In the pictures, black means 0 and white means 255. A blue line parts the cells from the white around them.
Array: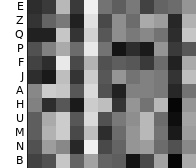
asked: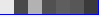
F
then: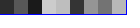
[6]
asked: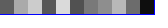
U
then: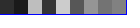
[121]
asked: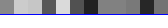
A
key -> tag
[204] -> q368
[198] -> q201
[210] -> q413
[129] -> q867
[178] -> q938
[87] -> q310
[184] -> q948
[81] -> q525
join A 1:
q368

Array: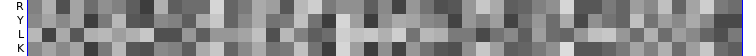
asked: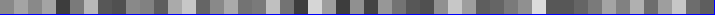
K
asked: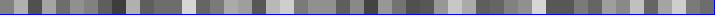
R
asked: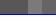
R
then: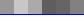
[144]

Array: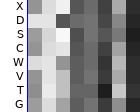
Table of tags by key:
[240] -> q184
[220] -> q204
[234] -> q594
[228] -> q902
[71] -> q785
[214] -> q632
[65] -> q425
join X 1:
q204
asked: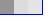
C
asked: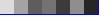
G
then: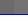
[71]
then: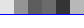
[45]
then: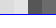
[65]

